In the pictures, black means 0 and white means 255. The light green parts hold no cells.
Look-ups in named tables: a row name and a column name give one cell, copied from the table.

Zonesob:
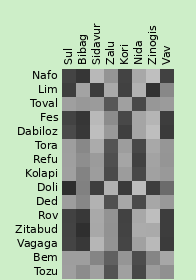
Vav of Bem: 167
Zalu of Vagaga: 147
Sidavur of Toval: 155
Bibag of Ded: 135
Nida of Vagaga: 161
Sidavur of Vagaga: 182
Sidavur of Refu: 155
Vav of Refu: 149
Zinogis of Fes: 181
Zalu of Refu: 79
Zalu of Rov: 147
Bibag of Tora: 136

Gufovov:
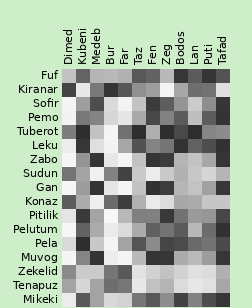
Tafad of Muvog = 54
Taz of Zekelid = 226
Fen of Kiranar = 158
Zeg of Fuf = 185
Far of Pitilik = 184
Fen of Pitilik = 129
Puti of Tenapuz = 225
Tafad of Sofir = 54
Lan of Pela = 106
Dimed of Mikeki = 236
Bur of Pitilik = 247
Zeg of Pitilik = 56
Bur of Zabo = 231
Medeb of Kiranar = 120
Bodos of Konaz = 168
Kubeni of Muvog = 133
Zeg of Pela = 69
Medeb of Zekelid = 203
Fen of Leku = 132
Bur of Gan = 229

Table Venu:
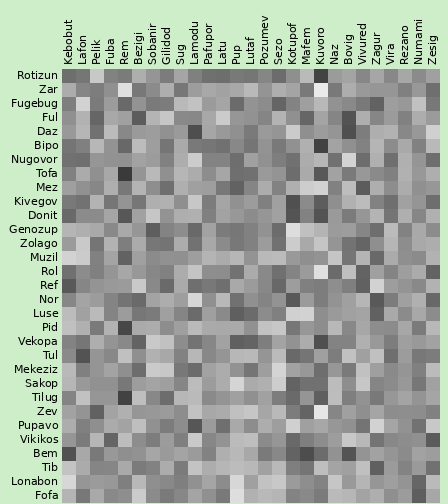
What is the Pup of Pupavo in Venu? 169
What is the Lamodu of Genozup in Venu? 105
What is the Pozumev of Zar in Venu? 148
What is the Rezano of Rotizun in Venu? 167
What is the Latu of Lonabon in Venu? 140
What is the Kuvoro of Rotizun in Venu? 67
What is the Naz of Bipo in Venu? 163
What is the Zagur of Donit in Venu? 180
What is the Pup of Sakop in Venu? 213
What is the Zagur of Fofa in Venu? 174
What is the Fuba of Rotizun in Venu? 130
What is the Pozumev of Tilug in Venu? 161
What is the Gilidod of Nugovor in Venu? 129
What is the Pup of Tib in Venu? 188

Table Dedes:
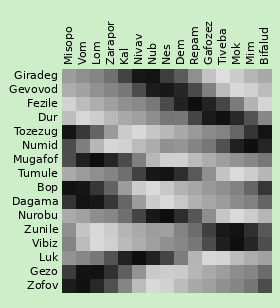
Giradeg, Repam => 143
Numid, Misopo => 76
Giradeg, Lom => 133
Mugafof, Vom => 32
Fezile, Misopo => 210
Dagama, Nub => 204
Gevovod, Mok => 216
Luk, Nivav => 15
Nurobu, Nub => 24
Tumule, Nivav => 65
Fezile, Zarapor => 160
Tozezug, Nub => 198
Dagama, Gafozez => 166
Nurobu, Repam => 86
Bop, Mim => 102

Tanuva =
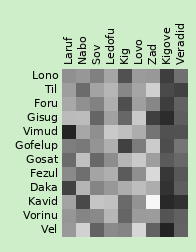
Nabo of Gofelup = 121
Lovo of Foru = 159
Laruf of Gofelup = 126
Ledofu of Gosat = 141
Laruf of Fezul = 138
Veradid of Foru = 98
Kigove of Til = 74
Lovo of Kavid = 147
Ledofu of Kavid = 193
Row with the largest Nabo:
Vel

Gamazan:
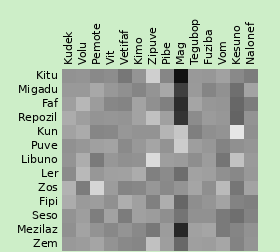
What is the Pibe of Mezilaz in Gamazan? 156
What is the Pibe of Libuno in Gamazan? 158
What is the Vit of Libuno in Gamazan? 151
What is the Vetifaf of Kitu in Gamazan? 119
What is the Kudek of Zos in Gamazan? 178
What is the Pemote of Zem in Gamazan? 165
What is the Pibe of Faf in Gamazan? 128

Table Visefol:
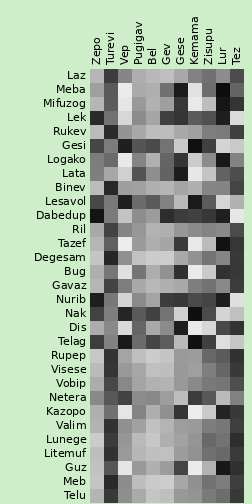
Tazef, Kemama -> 232
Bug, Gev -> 145
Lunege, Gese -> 162
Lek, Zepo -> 42
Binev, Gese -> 165
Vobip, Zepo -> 172

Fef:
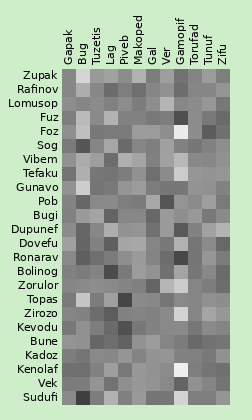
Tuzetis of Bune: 102
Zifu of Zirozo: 151
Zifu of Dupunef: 179
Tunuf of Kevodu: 138
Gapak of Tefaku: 115
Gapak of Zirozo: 133
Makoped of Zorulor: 128
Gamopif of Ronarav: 72
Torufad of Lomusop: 139
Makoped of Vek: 152
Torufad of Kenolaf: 126
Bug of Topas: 197
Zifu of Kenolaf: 112
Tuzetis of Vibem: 158
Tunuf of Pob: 158
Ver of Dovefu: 120
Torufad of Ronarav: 117

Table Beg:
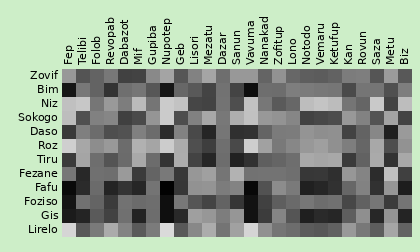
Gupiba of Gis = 109
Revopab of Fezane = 110
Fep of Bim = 22
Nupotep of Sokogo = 203
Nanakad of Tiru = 95
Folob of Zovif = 99
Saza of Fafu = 49
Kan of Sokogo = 152
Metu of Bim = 80
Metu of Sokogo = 163
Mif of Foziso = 107
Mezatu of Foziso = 68
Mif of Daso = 128
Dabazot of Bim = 111
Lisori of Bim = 89
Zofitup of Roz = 121
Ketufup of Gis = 38
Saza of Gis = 39
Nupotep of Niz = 203
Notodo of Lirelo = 91
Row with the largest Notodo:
Niz

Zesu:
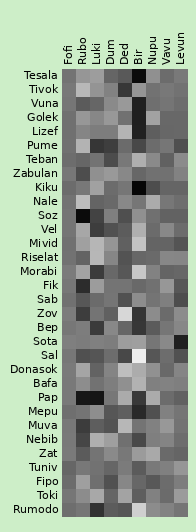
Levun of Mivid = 84
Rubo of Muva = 60
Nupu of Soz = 112
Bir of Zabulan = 103
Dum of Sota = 125
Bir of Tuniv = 91
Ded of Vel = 92
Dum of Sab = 117
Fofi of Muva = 120
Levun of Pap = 97
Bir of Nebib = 73
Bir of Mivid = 195
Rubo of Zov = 61
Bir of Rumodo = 207
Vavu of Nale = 119
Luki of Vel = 61
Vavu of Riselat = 135
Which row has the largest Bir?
Sal

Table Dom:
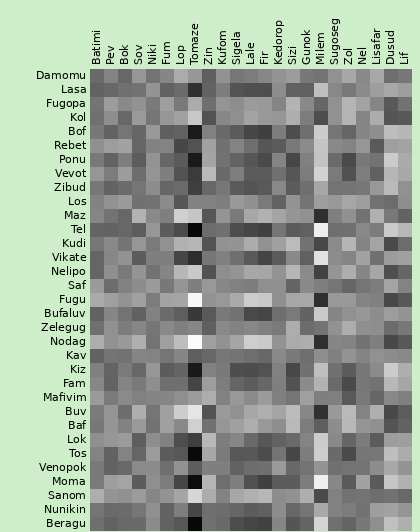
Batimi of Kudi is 119
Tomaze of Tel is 8
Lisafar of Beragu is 143
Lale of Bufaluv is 73
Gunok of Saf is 137
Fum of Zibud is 102
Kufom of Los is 126
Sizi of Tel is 91
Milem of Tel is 238
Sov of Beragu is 106
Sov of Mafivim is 129
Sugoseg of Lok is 137
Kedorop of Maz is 165
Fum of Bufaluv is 107
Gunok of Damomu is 120
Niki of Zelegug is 118
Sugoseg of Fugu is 152

